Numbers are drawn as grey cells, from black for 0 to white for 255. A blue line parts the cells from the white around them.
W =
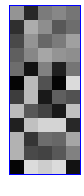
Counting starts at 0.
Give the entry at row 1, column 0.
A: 47
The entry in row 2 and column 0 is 73
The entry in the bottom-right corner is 18
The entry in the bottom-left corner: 5
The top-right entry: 117
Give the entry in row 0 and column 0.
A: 148
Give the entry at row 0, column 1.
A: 40
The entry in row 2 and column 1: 148
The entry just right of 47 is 172
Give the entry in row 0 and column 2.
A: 123

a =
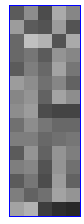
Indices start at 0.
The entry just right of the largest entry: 178
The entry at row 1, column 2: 83
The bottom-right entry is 39
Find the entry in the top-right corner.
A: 134
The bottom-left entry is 163
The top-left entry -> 91
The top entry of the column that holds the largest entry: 141
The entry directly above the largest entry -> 91
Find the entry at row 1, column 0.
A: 156
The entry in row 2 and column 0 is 104
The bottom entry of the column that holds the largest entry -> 178
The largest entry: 192
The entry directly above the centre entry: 98
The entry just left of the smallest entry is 45
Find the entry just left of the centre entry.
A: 156

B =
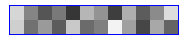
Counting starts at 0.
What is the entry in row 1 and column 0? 207
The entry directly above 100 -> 221
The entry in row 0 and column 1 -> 133
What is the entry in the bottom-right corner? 100
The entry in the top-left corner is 214
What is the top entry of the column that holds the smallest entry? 54
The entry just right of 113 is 154

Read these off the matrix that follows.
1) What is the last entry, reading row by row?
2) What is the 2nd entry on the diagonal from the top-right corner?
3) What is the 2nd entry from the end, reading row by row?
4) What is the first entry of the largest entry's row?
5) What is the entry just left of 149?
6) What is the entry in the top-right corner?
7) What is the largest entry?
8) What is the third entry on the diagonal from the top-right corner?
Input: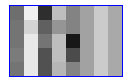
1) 169
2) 203
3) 203
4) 110
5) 96
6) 169
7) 240
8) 162

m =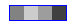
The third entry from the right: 204
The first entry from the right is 64
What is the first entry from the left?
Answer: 130

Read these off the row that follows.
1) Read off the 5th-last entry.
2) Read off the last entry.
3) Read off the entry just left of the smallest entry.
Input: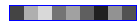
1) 161
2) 82
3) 95

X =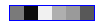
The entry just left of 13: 122
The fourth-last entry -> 241
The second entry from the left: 13
